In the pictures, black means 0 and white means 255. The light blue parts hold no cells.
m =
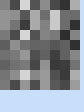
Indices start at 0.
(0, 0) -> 131
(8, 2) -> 149
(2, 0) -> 147
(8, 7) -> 156
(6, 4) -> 145
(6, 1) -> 113
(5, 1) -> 121
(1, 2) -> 87
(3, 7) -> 132
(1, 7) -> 107
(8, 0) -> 121
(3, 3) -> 82
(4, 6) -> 96
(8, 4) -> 154
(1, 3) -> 170
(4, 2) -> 112
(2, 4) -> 130
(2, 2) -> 60
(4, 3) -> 100
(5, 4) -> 97
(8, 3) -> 77
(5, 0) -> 112

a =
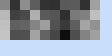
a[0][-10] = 134
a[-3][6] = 47
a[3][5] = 70
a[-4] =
[134, 50, 141, 93, 50, 48, 90, 91, 49, 160]
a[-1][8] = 131
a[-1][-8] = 80
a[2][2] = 100
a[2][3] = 132
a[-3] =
[184, 64, 74, 175, 90, 85, 47, 121, 128, 191]
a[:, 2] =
[141, 74, 100, 80]
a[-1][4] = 99
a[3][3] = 163
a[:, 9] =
[160, 191, 145, 159]

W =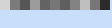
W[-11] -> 212
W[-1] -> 43
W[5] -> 119
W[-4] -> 131

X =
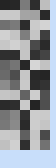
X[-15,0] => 36
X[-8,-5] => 106
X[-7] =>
[140, 105, 201, 43, 51]
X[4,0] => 199
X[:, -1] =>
[190, 41, 211, 62, 42, 68, 194, 37, 51, 80, 79, 202, 197, 74, 114]
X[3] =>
[209, 196, 126, 197, 62]
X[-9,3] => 214
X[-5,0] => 42
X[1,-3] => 164
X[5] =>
[47, 46, 197, 50, 68]
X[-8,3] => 40
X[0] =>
[36, 39, 123, 45, 190]
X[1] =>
[202, 201, 164, 162, 41]
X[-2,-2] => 197

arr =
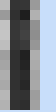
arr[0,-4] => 187
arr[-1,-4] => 178
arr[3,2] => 66
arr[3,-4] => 197
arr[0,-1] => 154
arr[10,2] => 46
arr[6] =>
[165, 48, 36, 171]
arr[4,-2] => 58
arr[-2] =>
[183, 51, 50, 157]
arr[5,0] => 159
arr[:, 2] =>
[54, 30, 62, 66, 58, 33, 36, 43, 39, 50, 46]
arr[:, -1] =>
[154, 177, 145, 142, 150, 174, 171, 165, 168, 157, 161]
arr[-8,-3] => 55
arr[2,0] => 194

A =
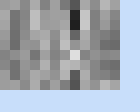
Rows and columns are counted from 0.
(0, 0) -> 156
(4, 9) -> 136
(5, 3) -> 118
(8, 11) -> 165
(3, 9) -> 134
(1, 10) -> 160
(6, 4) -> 176
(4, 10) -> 111
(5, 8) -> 132
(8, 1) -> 160
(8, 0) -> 157
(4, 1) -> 109
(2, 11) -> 126
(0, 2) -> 137
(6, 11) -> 110
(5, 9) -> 145
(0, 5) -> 160
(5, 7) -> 222
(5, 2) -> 155
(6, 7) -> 180
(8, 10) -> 183
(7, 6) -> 179
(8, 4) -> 130
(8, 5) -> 159
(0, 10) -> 182
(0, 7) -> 86
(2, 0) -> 164
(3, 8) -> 172
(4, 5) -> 136
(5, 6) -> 149
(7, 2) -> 145
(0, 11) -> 161

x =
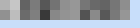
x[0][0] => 179
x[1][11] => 121
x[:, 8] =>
[118, 83]
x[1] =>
[145, 189, 107, 127, 57, 136, 147, 152, 83, 138, 88, 121, 150]
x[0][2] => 99
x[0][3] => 123
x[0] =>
[179, 198, 99, 123, 87, 115, 144, 151, 118, 105, 100, 118, 142]

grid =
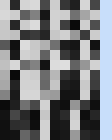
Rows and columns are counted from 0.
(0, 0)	211
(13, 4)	209
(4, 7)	21
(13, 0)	17
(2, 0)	200
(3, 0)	199
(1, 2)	95
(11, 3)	12
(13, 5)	18
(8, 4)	104
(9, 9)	33
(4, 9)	18
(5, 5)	212
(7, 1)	10
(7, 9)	63
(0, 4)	72
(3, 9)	204
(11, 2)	40
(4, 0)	88
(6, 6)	222
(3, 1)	192
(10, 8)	55
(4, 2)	220
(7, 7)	33
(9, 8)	208
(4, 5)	112
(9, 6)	19
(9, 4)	161
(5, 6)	56
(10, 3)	72
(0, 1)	40
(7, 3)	204
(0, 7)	31
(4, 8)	211

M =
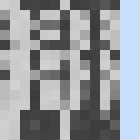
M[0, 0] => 206
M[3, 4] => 203
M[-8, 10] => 207
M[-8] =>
[167, 203, 208, 70, 209, 203, 84, 202, 139, 67, 207, 160]
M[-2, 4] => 62
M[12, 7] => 75
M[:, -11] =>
[202, 201, 207, 203, 169, 205, 203, 203, 211, 197, 206, 205, 201, 199]
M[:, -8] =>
[64, 199, 105, 203, 80, 202, 209, 112, 201, 204, 203, 64, 62, 66]
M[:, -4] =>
[66, 161, 206, 168, 205, 62, 139, 207, 94, 105, 76, 63, 71, 64]
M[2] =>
[79, 207, 202, 161, 105, 108, 62, 202, 206, 61, 139, 204]
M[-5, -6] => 119
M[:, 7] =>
[62, 207, 202, 205, 165, 204, 202, 199, 202, 208, 206, 77, 75, 66]
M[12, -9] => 84
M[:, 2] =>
[67, 206, 202, 201, 199, 205, 208, 203, 201, 203, 205, 63, 68, 67]
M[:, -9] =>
[68, 72, 161, 68, 183, 63, 70, 160, 65, 60, 62, 67, 84, 69]
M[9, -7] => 208
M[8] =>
[187, 211, 201, 65, 201, 200, 116, 202, 94, 68, 200, 136]
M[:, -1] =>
[66, 182, 204, 190, 191, 66, 160, 205, 136, 131, 76, 68, 94, 68]
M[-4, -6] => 160
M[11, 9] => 69
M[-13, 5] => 201
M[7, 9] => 67

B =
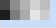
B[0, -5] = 71
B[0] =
[71, 141, 179, 208, 189]

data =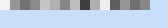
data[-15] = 242
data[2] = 114
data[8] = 63
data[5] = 176
